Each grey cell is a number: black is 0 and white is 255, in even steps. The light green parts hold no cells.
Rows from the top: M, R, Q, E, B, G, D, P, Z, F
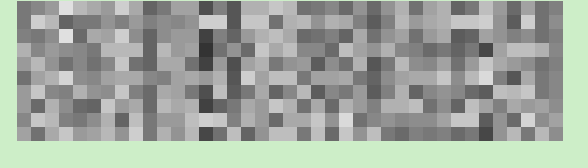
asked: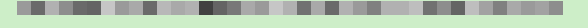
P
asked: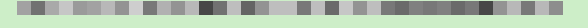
F
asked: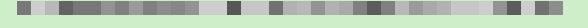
R
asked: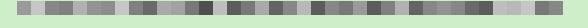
D
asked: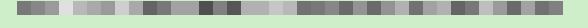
M

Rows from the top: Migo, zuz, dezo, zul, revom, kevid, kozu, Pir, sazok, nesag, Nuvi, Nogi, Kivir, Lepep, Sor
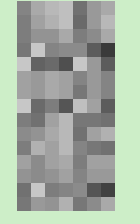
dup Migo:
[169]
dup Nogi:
[161]
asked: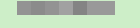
Kivir

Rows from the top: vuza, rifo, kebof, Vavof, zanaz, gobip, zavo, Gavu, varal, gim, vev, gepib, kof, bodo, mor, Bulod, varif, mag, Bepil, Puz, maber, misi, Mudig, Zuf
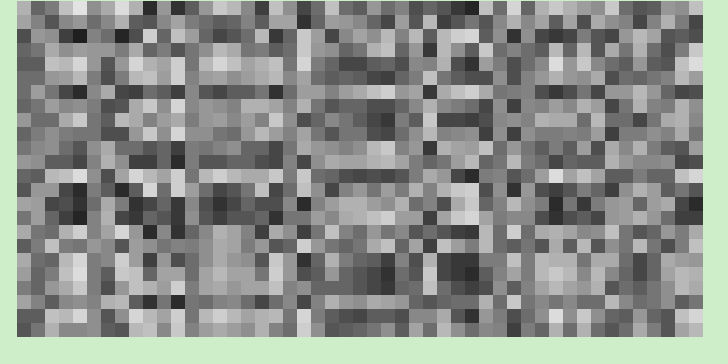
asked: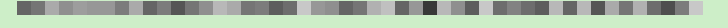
Vavof
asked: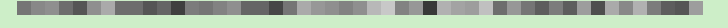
vev
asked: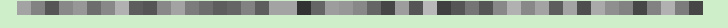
rifo
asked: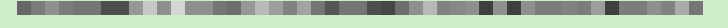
gim
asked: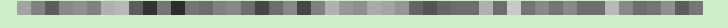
misi

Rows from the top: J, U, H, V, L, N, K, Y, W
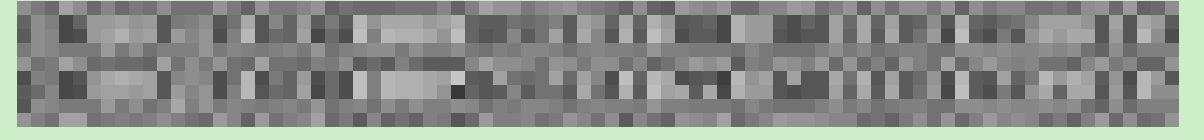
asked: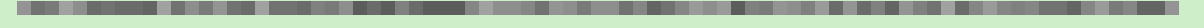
L
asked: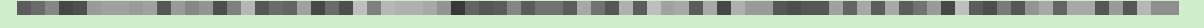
K

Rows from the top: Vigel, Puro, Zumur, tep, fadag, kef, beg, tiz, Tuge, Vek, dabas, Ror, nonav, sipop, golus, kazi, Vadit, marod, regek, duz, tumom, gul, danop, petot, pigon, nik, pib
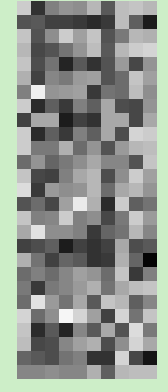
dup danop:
[212]
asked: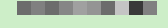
duz

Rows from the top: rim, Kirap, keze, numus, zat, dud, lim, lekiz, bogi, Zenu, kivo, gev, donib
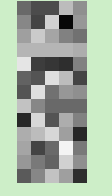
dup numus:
[181]
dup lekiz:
[105]

